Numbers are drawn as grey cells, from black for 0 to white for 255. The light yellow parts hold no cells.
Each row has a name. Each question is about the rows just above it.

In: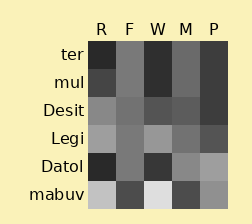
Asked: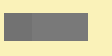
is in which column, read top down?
F
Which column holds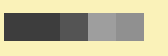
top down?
P
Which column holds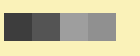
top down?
P
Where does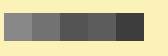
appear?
Desit

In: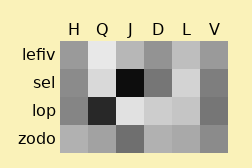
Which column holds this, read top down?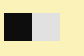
J
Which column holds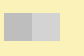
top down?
L
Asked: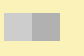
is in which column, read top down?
D

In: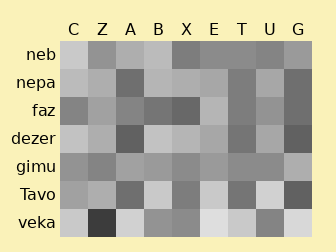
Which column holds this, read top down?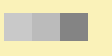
C
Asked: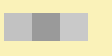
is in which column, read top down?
B
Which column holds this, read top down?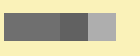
G
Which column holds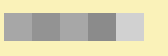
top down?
U
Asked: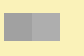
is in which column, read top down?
Z
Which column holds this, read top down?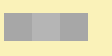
E

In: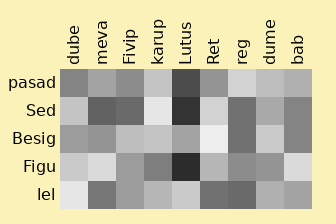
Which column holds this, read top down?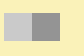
dume
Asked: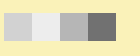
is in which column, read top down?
Ret

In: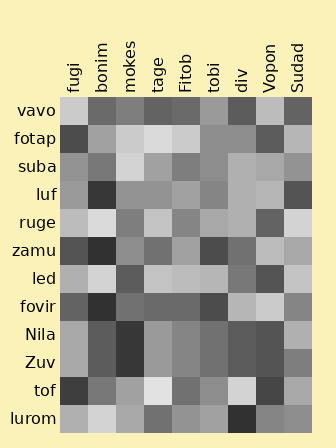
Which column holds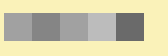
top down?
Fitob
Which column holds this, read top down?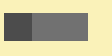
tobi
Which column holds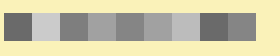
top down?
Fitob

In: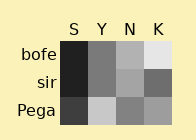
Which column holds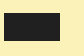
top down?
S
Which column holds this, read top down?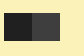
S
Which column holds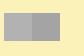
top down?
N

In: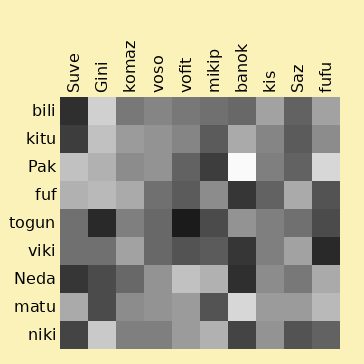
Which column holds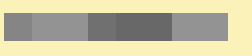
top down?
voso
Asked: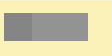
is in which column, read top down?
voso
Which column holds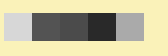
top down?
fufu

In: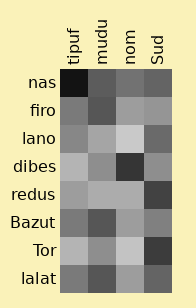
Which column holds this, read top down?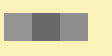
Sud
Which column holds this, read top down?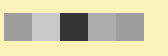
nom
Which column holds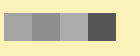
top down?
mudu
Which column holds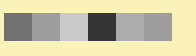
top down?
nom
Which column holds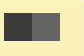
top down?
Sud

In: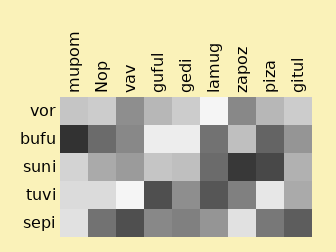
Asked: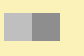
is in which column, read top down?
gedi
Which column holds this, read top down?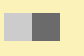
Nop
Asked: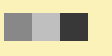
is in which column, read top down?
zapoz

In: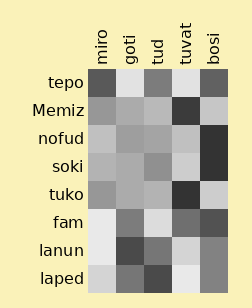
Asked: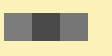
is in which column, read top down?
goti
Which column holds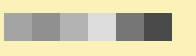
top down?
tud
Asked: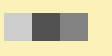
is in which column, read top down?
bosi
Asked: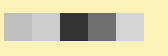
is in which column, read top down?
tuvat
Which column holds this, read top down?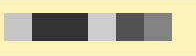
bosi
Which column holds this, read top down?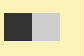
bosi

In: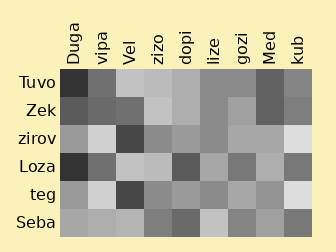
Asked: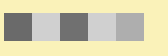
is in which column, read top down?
vipa
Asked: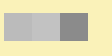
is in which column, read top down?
zizo
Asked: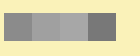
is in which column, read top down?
gozi
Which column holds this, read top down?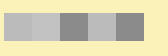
zizo
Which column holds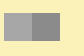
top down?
lize

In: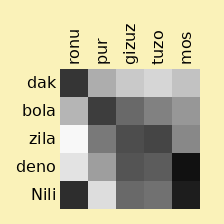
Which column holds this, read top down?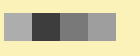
pur
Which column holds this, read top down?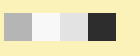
ronu

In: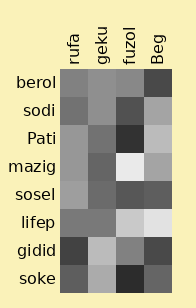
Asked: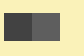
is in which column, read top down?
rufa
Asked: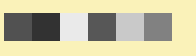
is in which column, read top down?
fuzol
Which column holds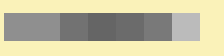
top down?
geku
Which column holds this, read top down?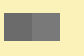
geku
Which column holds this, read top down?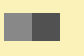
fuzol
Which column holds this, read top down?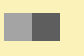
Beg
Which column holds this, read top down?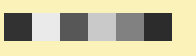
fuzol

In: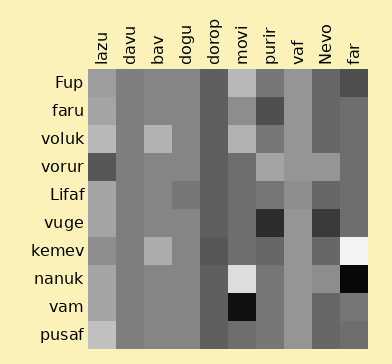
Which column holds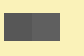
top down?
dorop
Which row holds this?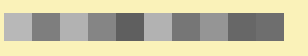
voluk

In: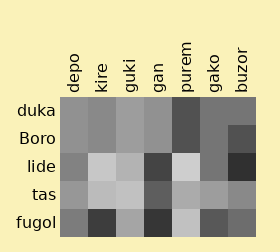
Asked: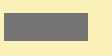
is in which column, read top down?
gako
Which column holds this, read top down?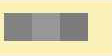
depo
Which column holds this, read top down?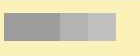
guki

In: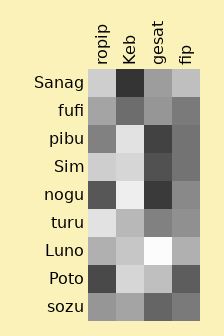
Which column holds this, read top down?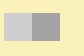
ropip
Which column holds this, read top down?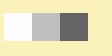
gesat
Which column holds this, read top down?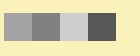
ropip
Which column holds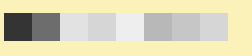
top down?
Keb
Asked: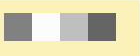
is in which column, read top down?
gesat

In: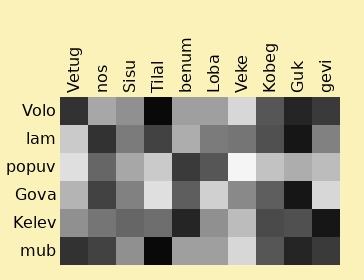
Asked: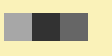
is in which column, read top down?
nos
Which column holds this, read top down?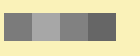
Sisu
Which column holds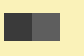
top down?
benum
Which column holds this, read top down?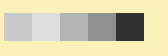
Vetug

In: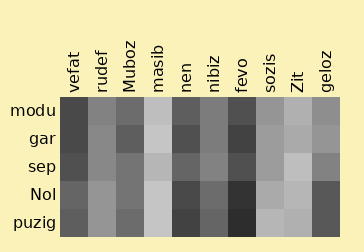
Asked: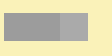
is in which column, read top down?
sozis
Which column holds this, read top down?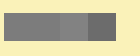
nibiz
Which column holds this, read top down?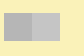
masib
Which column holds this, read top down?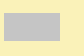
masib
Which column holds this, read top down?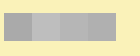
Zit

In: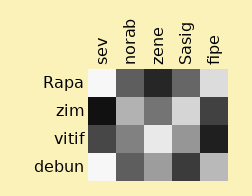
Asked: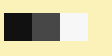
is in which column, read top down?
sev
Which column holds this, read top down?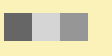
Sasig
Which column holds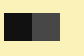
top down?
sev
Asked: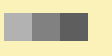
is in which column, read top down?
norab

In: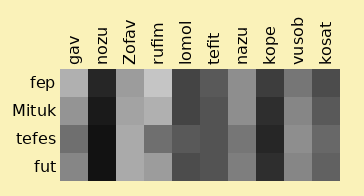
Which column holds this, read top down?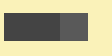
lomol
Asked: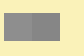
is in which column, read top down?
vusob
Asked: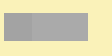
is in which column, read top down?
Zofav
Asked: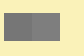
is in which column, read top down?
nazu
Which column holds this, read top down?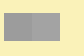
Zofav
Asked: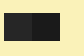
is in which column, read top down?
nozu

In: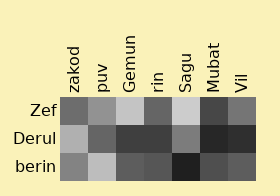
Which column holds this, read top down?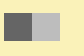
puv
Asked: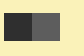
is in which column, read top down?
Vil
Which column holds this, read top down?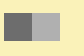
zakod
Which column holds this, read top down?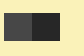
Mubat
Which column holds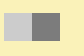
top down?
Sagu

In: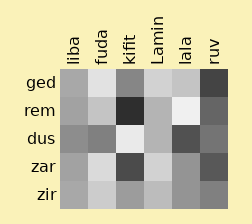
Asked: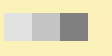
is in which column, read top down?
fuda
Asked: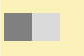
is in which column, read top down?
fuda

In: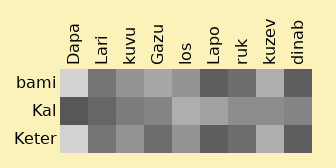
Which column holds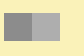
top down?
kuzev
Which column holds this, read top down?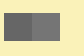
Lari
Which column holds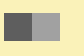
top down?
Lapo
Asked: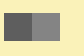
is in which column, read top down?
dinab
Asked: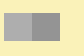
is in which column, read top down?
los
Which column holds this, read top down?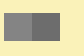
Gazu

